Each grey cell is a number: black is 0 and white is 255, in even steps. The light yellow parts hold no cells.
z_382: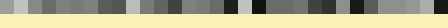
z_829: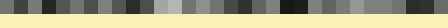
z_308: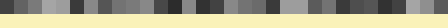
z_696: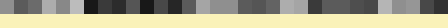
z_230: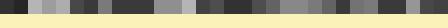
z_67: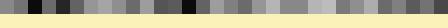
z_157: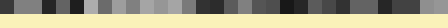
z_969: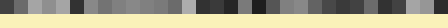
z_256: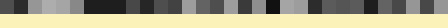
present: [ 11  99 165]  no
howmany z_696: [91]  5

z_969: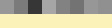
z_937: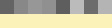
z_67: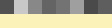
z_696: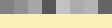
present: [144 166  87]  yes
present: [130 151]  no

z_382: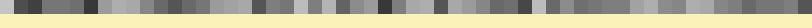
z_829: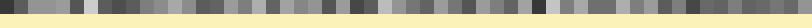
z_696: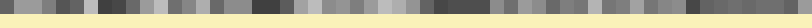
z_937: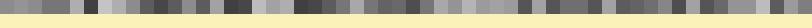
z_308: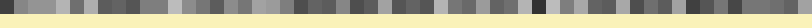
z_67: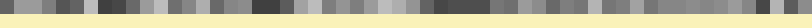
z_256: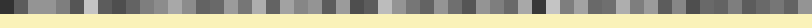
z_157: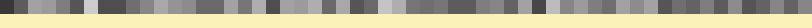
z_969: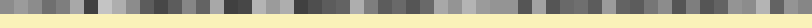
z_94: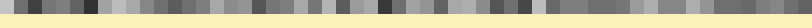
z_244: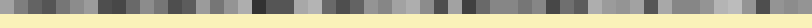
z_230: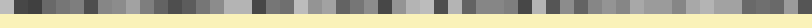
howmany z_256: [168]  2
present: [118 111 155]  yes
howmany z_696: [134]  2

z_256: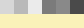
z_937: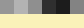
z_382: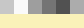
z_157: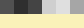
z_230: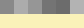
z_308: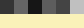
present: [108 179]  yes
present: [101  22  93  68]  yes

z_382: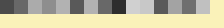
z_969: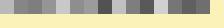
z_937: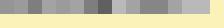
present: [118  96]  yes
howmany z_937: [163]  4
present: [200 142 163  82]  no
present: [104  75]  no
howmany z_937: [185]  3
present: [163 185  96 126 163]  no
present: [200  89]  yes

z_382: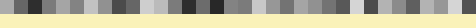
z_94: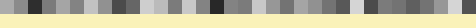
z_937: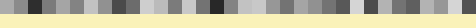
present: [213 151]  no
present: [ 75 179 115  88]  no
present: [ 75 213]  no
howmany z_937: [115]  4

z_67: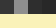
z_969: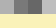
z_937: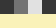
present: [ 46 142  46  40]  no
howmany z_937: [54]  2
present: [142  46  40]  yes

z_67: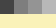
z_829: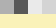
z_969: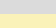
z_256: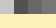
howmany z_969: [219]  4
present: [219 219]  yes

